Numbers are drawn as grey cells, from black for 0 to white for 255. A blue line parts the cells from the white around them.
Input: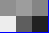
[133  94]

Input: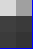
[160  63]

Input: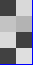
[217 195]

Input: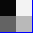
[243  99]

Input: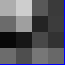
[ 58  36  22 108]

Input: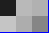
[177 173]

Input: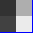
[174  65]
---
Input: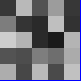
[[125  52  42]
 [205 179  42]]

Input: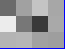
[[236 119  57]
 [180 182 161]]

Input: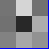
[[113  40 173]
 [130 167 146]]

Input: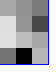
[[221 148  71]
 [224 189 165]]

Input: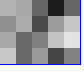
[[143 172  73]
 [168 106 128]]

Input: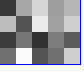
[[189  82 234]
 [ 59 119  49]]

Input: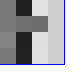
[[121 110 109]
 [131  31 223]]

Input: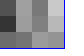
[[ 52 157 128]
 [108 116 155]]

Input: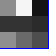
[[ 51  51  43]
 [143 106  78]]
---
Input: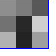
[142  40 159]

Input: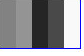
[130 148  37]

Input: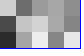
[207 197 237]

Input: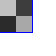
[193 168]

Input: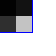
[  2 195]

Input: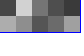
[ 70 142]

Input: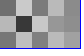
[111  56 128]
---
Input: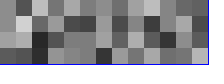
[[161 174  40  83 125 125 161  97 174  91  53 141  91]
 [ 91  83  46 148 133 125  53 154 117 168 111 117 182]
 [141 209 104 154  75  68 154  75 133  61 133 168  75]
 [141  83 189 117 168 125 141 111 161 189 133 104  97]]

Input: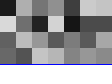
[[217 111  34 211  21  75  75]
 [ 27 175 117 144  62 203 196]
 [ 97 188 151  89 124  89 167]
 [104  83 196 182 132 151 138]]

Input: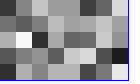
[[175 248  48 169 101 108 202 147]
 [114  93 127 188 161 169 195 161]
 [ 48 175 133 181 181  71 120 232]
 [ 87 127 147  93 202 217  79  28]
 [ 56 133 195 155 155  63 101 217]]

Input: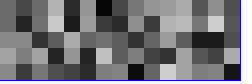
[[137 137  51  93 171 100 113  93  51 100 155  93  27  27  79]
 [107  72 107 179  43 149   5  72 119 149 155 171  86 143  79]
 [107  35 113 200  27 155  59  43 143  59 179 186 119 206  86]
 [137  59 119  79  65  43 125 131  12 100 206 163 125 131  20]
 [163 125 163  35 149  35 192  93 125  65  51 163  86  65 171]]

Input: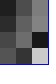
[[ 71 109  23]
 [ 31  77 125]
 [ 44  96 131]
 [ 84  52 202]]

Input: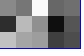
[[ 45 186 144  15  85]
 [193 165 157  63  77]
 [137 118 249 103 111]]
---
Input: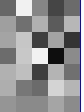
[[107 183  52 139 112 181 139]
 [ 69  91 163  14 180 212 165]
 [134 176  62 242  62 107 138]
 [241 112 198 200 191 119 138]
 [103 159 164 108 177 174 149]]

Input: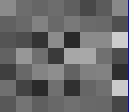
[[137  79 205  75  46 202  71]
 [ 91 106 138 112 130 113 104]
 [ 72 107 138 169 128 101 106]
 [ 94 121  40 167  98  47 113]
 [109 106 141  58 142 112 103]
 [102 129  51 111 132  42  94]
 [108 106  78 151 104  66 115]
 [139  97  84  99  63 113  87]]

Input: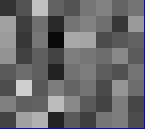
[[116 154  98  92 115 108  70  76]
 [100  54  87 137  80 149 124 125]
 [129 111  76 109  93  74  66 117]
 [118 129 164 117 125 116  90  63]
 [ 82 116 169 126 114 100 136  90]
 [ 99  41  10  67  33 125 188  36]
 [192 113 119  95  95  87  98 177]
 [ 83  62  54  65 109 206  95 161]
 [ 51 161 156 147  90  78 128  67]]

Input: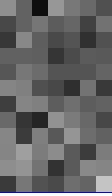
[[ 80 114  81  89 100  57  98  71  97 124 133 196]
 [105  65  48  91  84 115  93 104 109  60 137 100]
 [120 102  84  75  84  47 111 123 149  90  90 110]
 [151  92  73  53  84  72  93 146  88 140  50  74]
 [ 14 118  94  95 108  80 128  36 127 124 115  82]
 [ 98  98 136  97 119 128 133  53  59 159 148 119]
 [143  72  55  97  86 133  62 105 134 133 142  58]]

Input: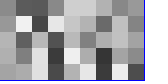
[[153 132 163 139  77]
 [136 192 193 164 236]
 [178 106 175  53  59]
 [207 179 129 173 231]
 [207 198 185 239 179]
 [137 231  82  59  74]
 [ 89  71 184 225 224]
 [ 91 241  96 127 172]
 [139 152 181 176 164]]

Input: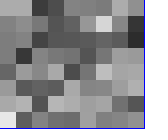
[[144  53  44 154 168 176  85 145]
 [172 135  91 158 165 158 113 133]
 [123 214 100 118 190 135 165 128]
 [128 151  90  84 117 133 159 160]
 [131  97  87 115  76 169 173 108]
 [ 77  84  86 120 169  92 182 112]
 [ 60 120  68 132 136  98  83 131]
 [172 141 131  55 155  89 179  93]
 [172 130 125 125 102 154 169 231]]

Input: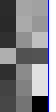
[[161 151 192  83 225 224   1]
 [165 170 145  81 139 129 116]
 [ 43  41  48 175  47  67  71]]
